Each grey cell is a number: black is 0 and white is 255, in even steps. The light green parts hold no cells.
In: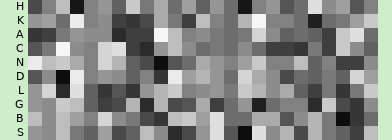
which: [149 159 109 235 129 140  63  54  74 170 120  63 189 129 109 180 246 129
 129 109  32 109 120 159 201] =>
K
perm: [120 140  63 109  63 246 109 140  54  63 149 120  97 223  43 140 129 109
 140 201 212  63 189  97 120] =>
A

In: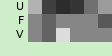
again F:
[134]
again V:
[134]
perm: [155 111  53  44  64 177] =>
U

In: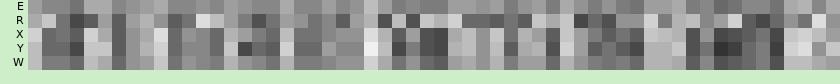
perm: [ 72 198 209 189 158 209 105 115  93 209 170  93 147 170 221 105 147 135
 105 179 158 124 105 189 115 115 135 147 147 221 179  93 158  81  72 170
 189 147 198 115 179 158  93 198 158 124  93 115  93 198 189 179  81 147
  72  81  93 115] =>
X
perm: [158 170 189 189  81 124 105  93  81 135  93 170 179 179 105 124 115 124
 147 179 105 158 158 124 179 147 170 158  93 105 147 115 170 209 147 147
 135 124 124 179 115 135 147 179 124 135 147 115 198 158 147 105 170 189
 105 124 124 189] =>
W
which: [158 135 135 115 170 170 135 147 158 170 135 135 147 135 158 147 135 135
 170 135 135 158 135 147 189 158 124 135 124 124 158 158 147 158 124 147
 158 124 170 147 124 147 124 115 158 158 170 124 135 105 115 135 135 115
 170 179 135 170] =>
E
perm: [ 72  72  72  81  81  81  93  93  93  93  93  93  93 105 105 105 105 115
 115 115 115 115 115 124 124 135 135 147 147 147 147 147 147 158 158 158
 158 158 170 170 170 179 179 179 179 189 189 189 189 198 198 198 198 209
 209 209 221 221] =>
X
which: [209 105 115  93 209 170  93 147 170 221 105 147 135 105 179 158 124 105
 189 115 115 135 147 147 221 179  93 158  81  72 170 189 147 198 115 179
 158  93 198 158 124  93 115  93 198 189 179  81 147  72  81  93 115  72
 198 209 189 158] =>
X

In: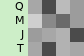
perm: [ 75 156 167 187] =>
Q
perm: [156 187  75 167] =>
Q
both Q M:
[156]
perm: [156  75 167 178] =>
J

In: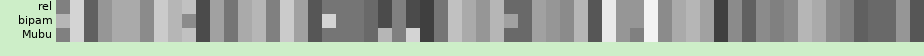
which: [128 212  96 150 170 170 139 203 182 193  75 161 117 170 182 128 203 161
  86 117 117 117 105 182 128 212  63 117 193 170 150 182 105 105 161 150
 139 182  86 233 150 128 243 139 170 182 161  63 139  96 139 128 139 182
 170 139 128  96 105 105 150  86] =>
Mubu
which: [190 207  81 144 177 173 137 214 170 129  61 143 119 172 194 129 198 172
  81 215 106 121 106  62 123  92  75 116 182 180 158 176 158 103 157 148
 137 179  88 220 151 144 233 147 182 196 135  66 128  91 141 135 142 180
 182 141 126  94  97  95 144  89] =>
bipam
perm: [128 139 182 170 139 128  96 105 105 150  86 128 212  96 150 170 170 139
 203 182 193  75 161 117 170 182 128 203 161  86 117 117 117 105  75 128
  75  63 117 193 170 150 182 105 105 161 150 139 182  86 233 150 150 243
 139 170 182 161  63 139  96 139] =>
rel

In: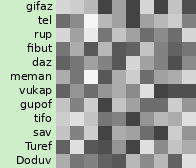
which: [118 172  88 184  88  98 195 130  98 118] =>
fibut
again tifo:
[223]
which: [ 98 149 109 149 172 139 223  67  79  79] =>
vukap
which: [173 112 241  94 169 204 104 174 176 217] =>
meman
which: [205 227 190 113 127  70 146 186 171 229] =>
tifo

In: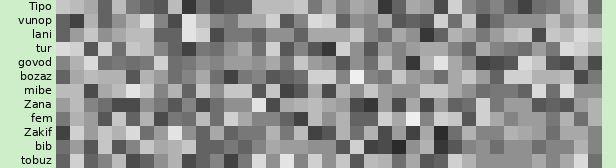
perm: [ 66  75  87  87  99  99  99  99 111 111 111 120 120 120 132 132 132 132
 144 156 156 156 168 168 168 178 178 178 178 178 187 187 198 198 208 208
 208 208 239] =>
fem
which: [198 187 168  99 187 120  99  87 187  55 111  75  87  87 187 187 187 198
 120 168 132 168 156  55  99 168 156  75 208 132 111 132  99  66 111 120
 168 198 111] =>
Tipo
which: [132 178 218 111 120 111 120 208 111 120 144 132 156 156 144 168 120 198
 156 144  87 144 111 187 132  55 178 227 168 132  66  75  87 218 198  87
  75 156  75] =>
govod
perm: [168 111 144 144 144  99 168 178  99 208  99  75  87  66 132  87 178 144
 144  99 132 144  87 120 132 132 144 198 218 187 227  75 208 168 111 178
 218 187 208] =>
vunop

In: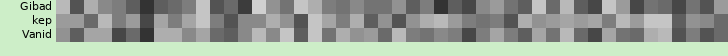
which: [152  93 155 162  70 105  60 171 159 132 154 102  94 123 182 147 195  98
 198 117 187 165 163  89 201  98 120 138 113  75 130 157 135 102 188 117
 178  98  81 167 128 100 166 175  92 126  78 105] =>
Vanid
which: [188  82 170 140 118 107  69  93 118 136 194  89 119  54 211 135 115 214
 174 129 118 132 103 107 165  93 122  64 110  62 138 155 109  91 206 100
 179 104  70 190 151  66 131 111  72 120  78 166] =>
Gibad
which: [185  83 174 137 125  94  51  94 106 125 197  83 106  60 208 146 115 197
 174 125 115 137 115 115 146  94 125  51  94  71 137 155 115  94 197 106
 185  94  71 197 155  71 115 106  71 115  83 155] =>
Gibad
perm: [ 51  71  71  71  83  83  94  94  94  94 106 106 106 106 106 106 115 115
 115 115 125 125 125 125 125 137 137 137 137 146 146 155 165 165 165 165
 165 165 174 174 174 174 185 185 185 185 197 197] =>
Vanid

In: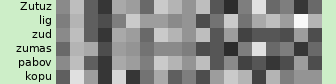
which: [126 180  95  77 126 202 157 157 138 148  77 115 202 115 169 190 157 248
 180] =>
lig
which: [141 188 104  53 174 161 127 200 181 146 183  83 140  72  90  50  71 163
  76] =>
pabov

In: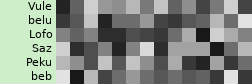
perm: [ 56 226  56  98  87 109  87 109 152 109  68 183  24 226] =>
beb
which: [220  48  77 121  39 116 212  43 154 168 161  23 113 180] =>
Saz
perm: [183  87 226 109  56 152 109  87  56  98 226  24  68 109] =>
beb
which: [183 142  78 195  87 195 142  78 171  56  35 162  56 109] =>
Peku

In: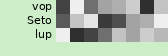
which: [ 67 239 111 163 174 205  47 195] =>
vop
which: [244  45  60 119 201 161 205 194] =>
lup
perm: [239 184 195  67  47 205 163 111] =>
lup

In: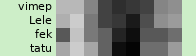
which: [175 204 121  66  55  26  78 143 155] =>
Lele
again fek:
[88]
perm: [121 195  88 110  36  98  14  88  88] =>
fek
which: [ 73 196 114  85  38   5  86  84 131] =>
fek

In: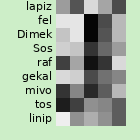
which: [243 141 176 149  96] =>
linip
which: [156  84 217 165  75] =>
lapiz

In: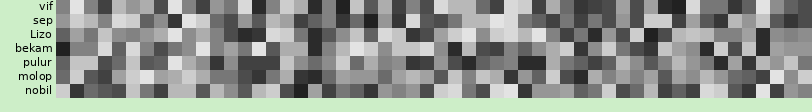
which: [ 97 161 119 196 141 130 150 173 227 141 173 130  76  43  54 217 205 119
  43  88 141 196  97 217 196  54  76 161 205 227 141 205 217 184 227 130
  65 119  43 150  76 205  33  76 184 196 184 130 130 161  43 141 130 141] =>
Lizo
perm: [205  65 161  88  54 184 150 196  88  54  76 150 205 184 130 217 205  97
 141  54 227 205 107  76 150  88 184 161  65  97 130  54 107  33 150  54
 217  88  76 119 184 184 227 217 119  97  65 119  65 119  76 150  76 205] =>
sep
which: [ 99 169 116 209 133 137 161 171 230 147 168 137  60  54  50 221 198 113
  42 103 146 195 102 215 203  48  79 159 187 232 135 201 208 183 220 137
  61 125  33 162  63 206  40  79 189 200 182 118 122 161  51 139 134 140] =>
Lizo
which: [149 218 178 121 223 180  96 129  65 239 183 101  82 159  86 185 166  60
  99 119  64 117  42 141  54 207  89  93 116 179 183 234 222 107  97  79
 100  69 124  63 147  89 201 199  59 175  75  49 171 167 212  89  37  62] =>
sep
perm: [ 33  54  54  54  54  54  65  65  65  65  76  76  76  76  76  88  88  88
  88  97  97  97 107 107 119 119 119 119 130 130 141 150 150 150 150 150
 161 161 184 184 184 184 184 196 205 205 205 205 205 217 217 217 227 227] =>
sep
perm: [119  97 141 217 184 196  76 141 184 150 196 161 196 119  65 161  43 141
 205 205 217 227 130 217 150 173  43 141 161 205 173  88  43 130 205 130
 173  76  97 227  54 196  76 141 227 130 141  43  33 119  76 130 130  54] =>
bekam
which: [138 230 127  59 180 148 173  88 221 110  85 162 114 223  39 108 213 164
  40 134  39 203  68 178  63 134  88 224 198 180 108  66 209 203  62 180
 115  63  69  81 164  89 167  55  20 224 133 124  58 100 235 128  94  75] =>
vif

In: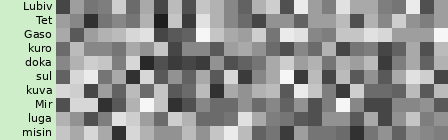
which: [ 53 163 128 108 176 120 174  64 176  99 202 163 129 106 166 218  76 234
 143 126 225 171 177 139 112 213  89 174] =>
Lubiv
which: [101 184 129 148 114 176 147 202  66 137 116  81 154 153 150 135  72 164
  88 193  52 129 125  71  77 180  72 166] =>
kuro
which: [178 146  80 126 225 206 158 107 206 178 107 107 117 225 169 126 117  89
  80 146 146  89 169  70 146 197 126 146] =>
luga
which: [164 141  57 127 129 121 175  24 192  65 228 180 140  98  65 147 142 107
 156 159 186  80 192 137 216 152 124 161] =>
Tet
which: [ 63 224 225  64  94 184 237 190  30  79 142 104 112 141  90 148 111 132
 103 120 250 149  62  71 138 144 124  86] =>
Mir

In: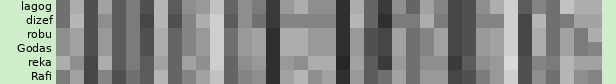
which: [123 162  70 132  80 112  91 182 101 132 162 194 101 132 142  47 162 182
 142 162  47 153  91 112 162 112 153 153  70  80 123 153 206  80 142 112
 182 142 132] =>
Rafi
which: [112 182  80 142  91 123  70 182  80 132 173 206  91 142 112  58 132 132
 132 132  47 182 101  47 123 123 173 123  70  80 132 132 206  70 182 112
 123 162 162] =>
dizef

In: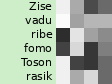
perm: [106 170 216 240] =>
rasik
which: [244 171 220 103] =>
rasik
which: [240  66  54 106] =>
Toson

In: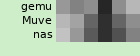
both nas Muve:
[47]
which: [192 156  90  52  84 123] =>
nas

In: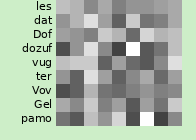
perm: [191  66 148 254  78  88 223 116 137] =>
dozuf
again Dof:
[180]
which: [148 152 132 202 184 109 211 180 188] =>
Dof
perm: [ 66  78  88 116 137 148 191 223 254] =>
dozuf
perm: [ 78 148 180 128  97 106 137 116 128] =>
Vov
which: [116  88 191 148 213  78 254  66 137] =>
pamo

